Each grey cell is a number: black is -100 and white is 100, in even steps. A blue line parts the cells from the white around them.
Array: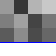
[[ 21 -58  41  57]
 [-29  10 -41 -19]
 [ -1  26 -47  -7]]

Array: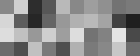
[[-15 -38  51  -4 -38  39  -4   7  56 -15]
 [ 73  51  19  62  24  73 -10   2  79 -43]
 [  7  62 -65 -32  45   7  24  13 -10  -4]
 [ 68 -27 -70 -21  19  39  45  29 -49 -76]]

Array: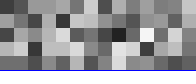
[[-51 -34  20  20  31  -8  61 -39  37  -2  25  -2   3  55]
 [-45  31   8  43  71 -29  -8 -45 -73 -18  92 -13  66   3]
 [-13 -13 -39   8 -24  43 -34   3  71   8  14 -18 -39 -24]
 [ 25  -8 -45  37 -57  55  49  14  -8 -34  14  20 -24  37]
 [ 43  61 -57  49  49  71   8 -18  77  66 -51  31  49  -8]]

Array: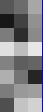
[[ 76  48  81]
 [-38  53  65]
 [-32 -15  31]
 [ -3  20  25]
 [-82 -49  14]
 [ -3 -65   8]
 [  2 -26 -21]
 [ 37  -9 -71]]

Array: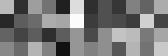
[[  7 -16  41   1 -87  18   1  12 -32  41 -10  58]
 [ 47 -63  24 -10 -75  73 -63 -37 -58   1 -22  35]
 [-69 -27 -16  35  30  98 -53 -37 -42 -53  63 -47]
 [-22 -47 -27 -63 -27  18 -42  12  53  47  -5  30]]

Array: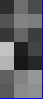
[[-25   3  19]
 [-30   8  13]
 [-35   3  -2]
 [-64 -14 -41]
 [ 53 -76 -47]
 [-58 -20 -52]
 [ 42 -82 -70]]
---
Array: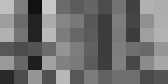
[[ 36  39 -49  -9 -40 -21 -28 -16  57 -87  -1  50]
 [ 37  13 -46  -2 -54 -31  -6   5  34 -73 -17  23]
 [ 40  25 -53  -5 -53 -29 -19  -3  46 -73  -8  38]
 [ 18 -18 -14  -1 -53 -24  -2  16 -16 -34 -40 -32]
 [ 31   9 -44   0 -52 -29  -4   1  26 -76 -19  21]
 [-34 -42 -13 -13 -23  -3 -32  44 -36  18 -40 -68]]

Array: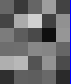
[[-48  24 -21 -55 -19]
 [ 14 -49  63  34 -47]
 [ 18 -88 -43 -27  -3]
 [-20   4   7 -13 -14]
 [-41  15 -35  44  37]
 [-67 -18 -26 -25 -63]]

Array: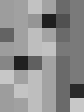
[[ -4 -17  28  52  26  23]
 [ -4 -37 -76  17  26  23]
 [ -4 -17  28  49  26 -22]
 [ -4  -5  52  49  26  23]
 [ -4 -17  28 -25 -75   5]
 [ -4 -17  28  49  26  56]
 [-68 -17  28  49  53  23]
 [ 57 -17  28  49  26  23]]

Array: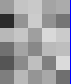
[[ 34  29  58  54  22]
 [ -9  14  60  16 -66]
 [ 59  70  25  55  44]
 [ 49  46   7  29 -11]
 [ 72   0  50   9 -33]
 [-13  32  17  44  -1]]

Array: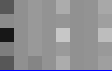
[[ 32  15  14  35  15  20  13 -32]
 [ 25  15  14  17  15  20  13   9]
 [ 48  15  14  56  15  20  13 -82]
 [ 20  15  14  21  15  20  13  -1]
 [ 25  15  14  35  15   4  13 -32]]

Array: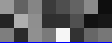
[[-89   8 -22 -39 -54   4 -23  21]
 [-82 -86 -37 -62 -63  12  37 -72]
 [ -7 -19 -61  93  -4  13 -67  -1]]
